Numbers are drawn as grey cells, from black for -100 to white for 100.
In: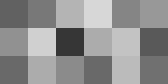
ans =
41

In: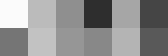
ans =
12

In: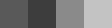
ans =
8

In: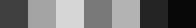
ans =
68

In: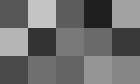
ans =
-27

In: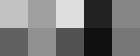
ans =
74

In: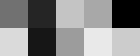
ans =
54
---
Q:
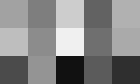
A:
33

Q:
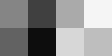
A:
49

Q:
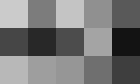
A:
-85

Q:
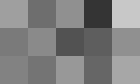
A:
13

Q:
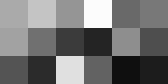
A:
-39

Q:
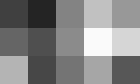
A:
68

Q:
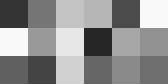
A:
14
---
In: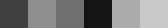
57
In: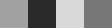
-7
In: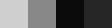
-70
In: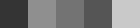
58
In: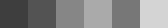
66
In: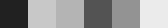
84
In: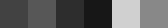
7
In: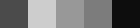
-90
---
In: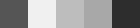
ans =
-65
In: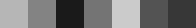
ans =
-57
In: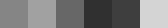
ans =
66
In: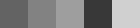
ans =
63
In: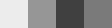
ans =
-4
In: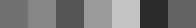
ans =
-22
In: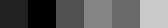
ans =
58
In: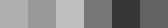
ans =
-23
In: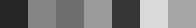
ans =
31
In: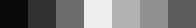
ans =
-27
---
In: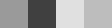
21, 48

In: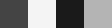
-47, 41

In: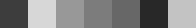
-52, 53

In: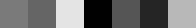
-4, 44

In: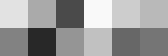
77, -8

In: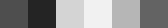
-39, -22

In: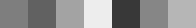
-1, 43
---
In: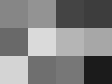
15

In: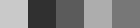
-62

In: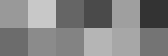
57

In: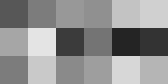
-3

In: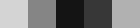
4

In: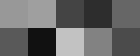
25
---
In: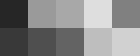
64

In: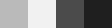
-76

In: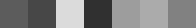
1

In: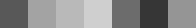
17

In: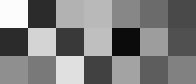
1

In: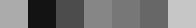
55
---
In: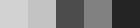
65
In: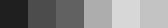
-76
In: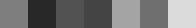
-1
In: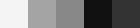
91
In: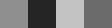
12
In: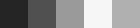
-71
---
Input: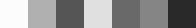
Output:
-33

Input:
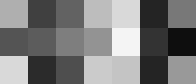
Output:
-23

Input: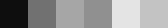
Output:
30

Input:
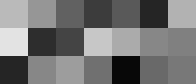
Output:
-24

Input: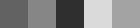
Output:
-63

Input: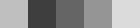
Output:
-21

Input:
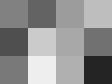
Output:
22

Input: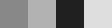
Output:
-75
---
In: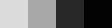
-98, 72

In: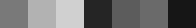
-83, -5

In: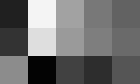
-23, 10

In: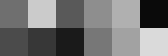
-92, -41

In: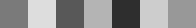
19, -4

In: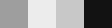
-86, 24
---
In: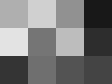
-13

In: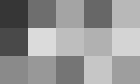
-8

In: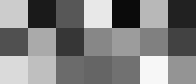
-11

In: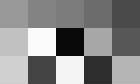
91

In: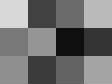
-54

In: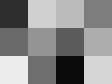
-13
